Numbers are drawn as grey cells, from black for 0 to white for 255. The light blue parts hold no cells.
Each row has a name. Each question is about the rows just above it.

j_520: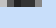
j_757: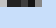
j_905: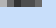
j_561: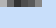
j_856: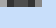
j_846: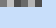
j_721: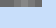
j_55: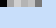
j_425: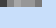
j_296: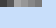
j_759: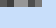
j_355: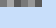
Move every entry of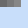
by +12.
[118 133 147]
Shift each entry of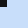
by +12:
[31]
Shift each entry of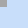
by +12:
[179]
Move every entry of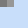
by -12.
[109 139]
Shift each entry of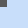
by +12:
[102]
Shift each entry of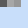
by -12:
[ 78 155 139]
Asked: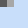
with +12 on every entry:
[102 179]

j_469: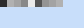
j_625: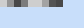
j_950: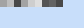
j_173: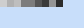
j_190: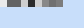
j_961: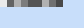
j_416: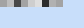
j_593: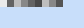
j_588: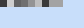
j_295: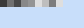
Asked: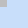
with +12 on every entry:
[202]
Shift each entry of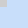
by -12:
[194]
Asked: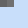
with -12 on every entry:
[ 87 100]
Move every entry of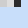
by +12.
[218 234  55]

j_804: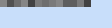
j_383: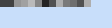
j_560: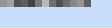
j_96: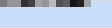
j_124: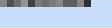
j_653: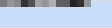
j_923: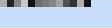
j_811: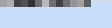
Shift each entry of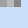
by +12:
[173 198 146]
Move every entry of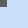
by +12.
[106]
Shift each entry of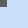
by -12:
[82]

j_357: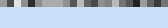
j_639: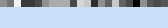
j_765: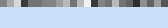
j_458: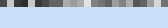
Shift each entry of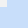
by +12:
[254]
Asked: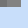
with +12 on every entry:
[127 142 142]
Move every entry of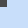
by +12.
[86]
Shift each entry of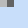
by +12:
[198 111]

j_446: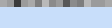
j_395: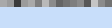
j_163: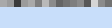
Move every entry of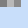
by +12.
[138 197 151]
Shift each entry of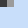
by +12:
[ 71 167]
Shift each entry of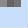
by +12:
[151 112 126]

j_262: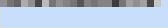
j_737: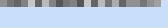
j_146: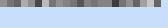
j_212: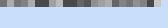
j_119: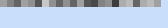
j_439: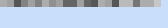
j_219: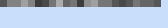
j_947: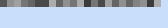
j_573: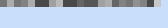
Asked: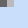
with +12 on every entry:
[113 198]
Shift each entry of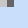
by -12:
[187  89]
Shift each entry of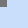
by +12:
[129]

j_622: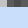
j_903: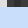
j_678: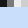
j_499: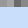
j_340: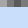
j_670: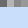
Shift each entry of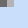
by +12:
[119 192]
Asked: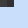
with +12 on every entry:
[72 60]
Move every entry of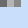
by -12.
[ 95 168 124]
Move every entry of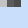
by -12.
[183  79  64]
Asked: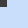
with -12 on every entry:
[48]

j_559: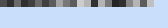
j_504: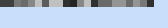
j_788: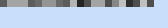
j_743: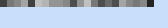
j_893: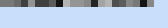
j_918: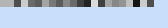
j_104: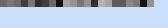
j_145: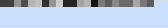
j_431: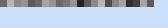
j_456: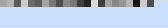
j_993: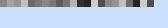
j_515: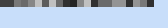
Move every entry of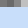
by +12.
[132 118 147 204]
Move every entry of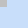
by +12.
[204]
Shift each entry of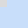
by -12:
[207]
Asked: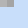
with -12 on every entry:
[168 152]
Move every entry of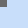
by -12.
[94]
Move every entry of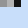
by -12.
[136 168   8]
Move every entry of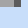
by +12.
[176 176 104]

